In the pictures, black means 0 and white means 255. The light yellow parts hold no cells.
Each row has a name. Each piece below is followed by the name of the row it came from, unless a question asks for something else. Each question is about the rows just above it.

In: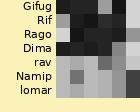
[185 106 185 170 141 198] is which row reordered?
rav
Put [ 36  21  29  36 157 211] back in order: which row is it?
Gifug
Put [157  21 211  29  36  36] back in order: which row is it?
Gifug
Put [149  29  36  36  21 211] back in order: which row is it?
Rago
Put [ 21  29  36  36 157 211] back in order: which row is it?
Gifug

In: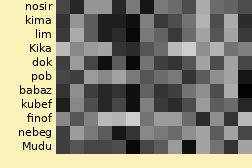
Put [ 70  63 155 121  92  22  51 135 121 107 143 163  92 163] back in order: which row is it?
nebeg
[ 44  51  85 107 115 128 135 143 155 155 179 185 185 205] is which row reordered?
finof
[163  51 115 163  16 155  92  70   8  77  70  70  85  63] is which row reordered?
Mudu
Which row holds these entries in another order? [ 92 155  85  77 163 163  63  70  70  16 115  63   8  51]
dok

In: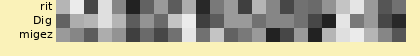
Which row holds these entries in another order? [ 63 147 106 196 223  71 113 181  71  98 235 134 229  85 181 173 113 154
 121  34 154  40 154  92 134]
rit
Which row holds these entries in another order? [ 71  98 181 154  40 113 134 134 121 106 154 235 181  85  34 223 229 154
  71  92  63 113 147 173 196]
rit
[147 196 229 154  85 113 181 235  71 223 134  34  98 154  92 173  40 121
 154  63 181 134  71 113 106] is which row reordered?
rit
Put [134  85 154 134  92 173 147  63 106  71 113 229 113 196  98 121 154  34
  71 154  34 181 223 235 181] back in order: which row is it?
migez
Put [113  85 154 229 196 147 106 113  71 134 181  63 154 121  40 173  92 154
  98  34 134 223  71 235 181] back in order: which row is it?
rit

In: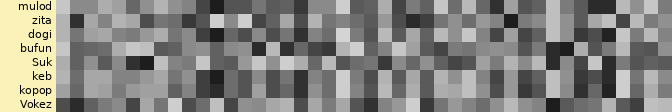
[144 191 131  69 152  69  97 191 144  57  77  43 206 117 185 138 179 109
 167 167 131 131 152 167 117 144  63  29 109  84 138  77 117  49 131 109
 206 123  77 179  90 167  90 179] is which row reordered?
keb
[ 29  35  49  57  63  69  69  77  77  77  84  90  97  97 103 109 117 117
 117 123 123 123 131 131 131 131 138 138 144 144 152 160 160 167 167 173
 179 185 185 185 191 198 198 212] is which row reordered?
dogi
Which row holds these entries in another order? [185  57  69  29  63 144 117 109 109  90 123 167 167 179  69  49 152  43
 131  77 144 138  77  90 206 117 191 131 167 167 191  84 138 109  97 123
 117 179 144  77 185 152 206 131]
Vokez
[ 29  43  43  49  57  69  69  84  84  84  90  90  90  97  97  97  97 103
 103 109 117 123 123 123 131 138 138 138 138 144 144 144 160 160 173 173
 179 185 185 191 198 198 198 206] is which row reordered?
mulod
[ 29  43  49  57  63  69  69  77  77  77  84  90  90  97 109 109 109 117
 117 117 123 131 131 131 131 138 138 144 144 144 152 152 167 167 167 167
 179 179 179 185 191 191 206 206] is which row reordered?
keb
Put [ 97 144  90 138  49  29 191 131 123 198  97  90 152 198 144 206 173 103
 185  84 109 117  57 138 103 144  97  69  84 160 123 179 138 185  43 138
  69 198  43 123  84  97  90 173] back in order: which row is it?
Suk
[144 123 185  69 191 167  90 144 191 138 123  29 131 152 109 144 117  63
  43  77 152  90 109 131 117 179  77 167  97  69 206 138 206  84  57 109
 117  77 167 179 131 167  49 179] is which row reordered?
zita

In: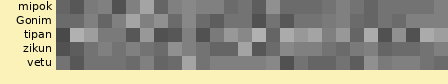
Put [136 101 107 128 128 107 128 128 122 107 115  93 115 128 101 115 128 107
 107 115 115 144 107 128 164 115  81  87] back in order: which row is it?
Gonim
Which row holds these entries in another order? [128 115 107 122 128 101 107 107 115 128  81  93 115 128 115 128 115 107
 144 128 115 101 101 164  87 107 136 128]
zikun
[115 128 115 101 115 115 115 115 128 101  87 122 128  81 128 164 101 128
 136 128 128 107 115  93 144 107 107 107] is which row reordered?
mipok
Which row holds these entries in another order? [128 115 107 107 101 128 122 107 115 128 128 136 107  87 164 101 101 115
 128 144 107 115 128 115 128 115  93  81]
zikun
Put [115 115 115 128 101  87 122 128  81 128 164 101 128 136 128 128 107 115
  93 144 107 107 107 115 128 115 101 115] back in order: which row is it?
mipok
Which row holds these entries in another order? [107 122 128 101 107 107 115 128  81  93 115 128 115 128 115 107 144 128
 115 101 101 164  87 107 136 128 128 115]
zikun

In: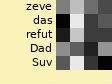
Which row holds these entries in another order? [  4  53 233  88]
Suv
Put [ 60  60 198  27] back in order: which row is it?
refut
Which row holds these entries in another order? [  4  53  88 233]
Suv

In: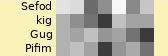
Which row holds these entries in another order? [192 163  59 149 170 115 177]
Pifim
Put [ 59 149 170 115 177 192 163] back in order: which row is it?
Pifim
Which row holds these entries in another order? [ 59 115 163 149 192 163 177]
Gug

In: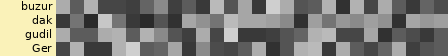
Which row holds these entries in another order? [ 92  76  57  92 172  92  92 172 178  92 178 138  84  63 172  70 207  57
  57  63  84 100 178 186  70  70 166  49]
gudil
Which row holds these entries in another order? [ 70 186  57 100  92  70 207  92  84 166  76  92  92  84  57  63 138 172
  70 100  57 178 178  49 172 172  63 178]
buzur
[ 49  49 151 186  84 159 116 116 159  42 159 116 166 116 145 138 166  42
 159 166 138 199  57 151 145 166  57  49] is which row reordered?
dak
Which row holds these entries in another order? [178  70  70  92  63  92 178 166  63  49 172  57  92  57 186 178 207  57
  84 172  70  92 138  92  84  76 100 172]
gudil
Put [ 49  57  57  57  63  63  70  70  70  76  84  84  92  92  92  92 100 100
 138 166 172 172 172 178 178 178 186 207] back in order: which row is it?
buzur
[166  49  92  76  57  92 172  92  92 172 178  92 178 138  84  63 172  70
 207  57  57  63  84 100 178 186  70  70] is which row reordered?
gudil

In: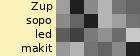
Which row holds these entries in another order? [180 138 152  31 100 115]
makit
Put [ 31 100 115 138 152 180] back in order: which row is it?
makit
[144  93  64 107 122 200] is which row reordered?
led
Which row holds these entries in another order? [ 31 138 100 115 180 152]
makit
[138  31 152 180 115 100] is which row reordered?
makit

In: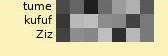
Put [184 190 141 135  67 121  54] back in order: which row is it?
kufuf
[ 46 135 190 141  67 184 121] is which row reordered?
Ziz

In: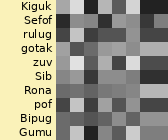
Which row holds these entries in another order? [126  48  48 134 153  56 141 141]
Sib
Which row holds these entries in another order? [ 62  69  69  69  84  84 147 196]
rulug

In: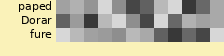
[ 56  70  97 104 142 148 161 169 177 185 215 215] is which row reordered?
paped
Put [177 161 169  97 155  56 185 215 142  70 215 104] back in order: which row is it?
Dorar
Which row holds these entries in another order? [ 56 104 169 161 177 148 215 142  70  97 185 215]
paped
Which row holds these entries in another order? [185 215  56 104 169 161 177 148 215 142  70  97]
paped
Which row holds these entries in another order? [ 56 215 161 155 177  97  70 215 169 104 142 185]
Dorar

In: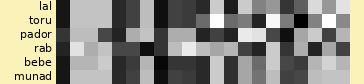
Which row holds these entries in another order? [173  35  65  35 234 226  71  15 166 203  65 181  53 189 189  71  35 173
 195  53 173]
pador
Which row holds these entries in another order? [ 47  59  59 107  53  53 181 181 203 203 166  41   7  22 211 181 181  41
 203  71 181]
bebe

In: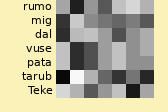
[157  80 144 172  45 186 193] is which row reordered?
dal
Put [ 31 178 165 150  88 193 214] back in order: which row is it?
rumo
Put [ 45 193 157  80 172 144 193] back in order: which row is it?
vuse
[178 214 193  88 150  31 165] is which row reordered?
rumo

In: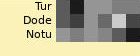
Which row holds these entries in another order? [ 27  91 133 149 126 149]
Notu
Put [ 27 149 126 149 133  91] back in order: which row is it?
Notu
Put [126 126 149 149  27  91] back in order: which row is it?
Tur
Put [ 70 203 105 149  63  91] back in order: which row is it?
Dode
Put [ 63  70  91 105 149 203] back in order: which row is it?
Dode
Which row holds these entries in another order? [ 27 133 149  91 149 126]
Notu

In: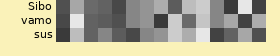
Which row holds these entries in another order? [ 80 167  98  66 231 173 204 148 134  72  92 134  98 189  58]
sus
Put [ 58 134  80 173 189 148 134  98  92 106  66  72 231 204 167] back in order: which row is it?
Sibo
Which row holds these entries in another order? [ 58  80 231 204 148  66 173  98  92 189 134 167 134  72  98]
sus
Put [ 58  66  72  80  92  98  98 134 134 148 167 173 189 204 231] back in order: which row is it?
sus
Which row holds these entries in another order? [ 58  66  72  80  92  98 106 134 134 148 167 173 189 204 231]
Sibo
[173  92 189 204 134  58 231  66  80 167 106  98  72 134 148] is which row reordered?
Sibo

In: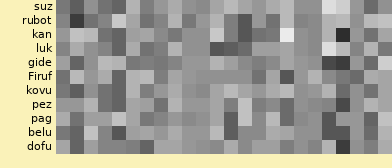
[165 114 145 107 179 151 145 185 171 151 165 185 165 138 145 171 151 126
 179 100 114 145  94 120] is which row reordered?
kovu
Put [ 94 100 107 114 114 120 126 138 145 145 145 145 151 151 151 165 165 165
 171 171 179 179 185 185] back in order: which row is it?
kovu

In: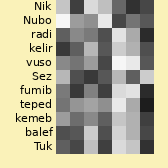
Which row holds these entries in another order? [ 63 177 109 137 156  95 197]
kemeb
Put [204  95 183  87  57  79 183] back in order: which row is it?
Sez
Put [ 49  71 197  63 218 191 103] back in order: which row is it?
Nik
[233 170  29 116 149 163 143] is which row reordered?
teped
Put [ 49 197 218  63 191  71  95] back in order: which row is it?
Tuk
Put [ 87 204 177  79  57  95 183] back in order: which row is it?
kelir
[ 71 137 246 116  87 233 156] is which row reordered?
vuso

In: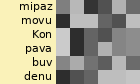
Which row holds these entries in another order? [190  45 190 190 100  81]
movu
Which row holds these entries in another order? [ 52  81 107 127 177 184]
mipaz
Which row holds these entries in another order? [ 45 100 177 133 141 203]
pava

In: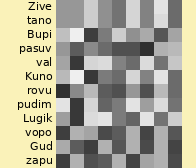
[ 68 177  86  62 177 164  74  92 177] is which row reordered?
vopo
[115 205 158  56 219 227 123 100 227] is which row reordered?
Lugik
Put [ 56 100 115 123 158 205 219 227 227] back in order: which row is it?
Lugik
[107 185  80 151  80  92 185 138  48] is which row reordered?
rovu
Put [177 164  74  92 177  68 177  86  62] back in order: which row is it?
vopo

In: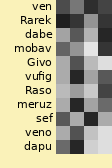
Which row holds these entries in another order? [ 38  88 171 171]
sef
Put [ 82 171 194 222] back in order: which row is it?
veno
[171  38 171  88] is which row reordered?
sef
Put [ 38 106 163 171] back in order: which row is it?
meruz
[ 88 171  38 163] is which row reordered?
vufig
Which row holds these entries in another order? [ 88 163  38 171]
vufig

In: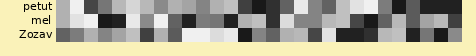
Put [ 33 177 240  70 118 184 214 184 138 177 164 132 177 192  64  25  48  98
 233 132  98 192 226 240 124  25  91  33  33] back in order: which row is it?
petut
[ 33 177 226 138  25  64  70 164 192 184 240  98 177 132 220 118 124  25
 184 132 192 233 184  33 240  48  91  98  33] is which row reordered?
mel
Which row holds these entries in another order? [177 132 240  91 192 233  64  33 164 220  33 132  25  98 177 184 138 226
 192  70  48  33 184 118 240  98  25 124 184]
mel
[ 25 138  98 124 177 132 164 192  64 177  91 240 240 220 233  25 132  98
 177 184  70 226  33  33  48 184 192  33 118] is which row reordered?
Zozav
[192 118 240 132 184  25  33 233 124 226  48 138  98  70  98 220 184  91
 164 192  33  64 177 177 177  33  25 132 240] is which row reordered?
Zozav

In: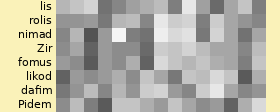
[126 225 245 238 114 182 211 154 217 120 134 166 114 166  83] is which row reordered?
nimad
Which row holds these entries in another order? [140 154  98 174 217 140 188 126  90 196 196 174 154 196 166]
Pidem
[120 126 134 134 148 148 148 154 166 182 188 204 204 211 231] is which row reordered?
rolis
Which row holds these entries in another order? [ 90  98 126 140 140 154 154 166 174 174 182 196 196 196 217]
fomus
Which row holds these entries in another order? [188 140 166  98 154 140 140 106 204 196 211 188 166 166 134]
Zir
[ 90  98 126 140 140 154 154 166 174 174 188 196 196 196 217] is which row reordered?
Pidem

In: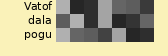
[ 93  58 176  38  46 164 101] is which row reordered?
Vatof
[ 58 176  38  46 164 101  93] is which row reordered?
Vatof

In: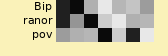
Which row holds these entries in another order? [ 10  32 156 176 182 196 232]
Bip
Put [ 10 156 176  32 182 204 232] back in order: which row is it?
pov

